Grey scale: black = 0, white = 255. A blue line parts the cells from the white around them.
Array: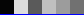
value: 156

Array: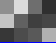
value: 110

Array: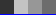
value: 151

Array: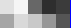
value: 46

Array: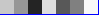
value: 128

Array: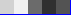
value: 48

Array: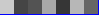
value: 183

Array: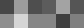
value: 163
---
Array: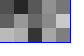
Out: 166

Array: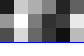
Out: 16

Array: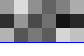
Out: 213

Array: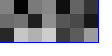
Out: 92

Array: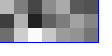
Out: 147

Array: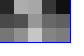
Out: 132

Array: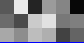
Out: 66
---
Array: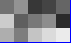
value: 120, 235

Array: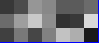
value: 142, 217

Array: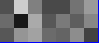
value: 87, 206

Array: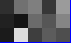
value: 107, 221

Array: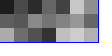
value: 116, 205

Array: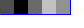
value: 106, 193
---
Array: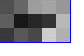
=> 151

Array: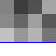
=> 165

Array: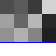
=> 210

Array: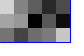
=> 75

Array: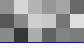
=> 105

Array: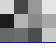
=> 229

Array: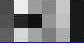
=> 25
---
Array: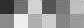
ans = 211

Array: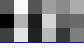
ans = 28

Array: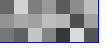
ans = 161

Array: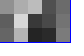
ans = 57

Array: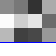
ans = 229

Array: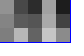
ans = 85

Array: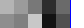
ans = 120

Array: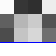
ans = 203

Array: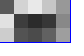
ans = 43
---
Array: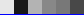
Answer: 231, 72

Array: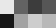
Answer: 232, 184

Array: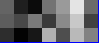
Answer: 100, 130

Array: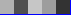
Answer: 177, 51

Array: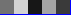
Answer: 114, 58

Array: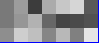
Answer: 121, 229
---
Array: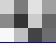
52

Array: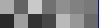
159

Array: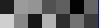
135

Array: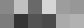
53

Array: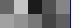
146

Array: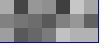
117

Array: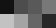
164

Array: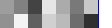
243
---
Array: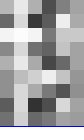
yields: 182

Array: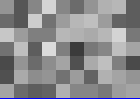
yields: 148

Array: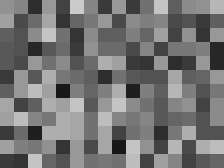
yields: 145

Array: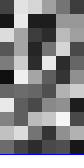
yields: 67

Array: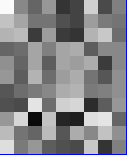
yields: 250

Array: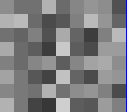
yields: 141
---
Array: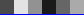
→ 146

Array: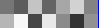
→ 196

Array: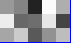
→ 34

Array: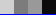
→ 153

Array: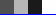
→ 26

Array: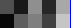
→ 143

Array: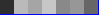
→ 165
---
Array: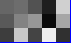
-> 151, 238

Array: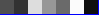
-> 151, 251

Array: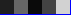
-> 10, 210

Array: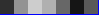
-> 176, 205

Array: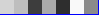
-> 170, 249

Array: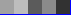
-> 91, 189

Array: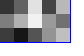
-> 242, 242
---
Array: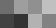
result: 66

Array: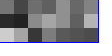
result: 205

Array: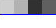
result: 206

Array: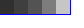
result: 48

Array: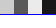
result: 204

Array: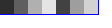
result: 46
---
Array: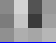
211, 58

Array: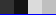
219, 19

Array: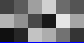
229, 16

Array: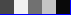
241, 9

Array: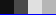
224, 17

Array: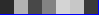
212, 43

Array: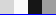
250, 22
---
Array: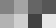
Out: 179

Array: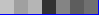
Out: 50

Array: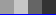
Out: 157

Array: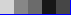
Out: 135

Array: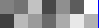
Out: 107

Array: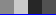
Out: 137

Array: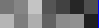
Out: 98

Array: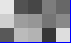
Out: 187

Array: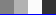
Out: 129
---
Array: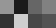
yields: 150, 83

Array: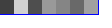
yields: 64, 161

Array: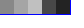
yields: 136, 35

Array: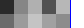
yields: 42, 140

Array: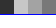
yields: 49, 121

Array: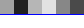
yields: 162, 74

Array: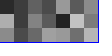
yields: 42, 182
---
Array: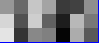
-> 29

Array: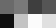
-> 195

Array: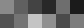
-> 144

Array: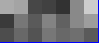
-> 97

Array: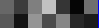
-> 134

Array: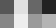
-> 238

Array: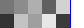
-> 159
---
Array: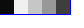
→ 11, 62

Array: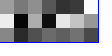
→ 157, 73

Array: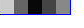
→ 204, 136

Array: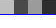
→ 191, 46

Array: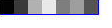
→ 3, 84

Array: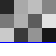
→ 38, 23
